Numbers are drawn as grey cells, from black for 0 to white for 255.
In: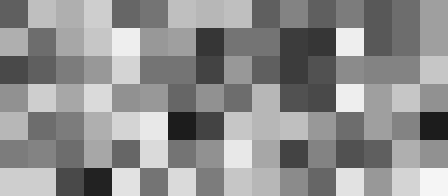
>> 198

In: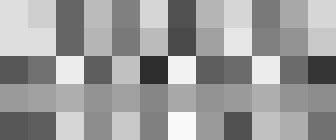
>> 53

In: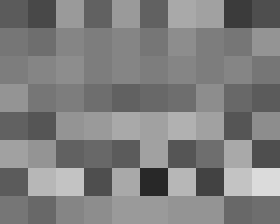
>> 118

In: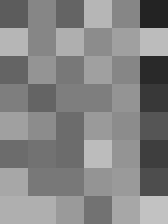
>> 41

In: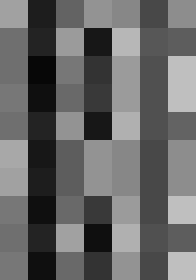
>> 191
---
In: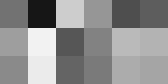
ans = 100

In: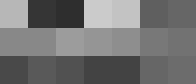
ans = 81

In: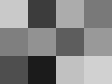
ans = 193

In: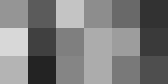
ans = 133

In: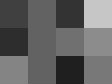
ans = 31

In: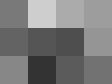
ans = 91

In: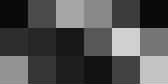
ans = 30

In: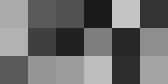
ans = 156

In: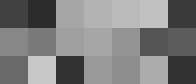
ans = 50

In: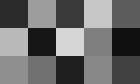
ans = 30
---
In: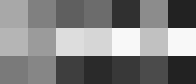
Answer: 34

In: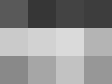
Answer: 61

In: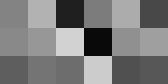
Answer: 72

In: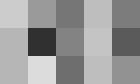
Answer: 124

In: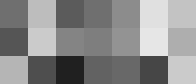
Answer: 195

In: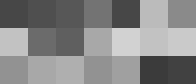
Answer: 138

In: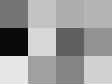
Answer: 181
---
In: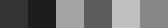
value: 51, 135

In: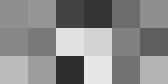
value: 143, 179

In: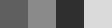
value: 95, 218

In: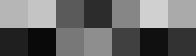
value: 182, 50

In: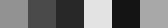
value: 146, 168

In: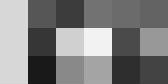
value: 215, 67
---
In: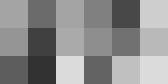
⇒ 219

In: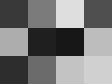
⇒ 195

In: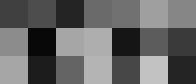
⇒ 100

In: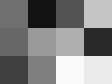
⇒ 250

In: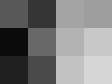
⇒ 194

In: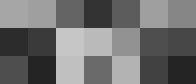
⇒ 192

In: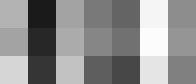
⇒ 194
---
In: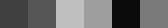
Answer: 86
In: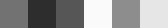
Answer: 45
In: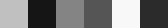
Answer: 21
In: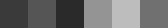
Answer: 85
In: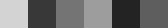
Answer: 56
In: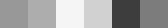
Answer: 173
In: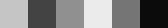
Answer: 67
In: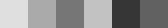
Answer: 170
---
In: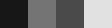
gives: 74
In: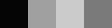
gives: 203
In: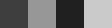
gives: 32
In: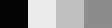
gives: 191
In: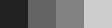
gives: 129
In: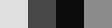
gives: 11
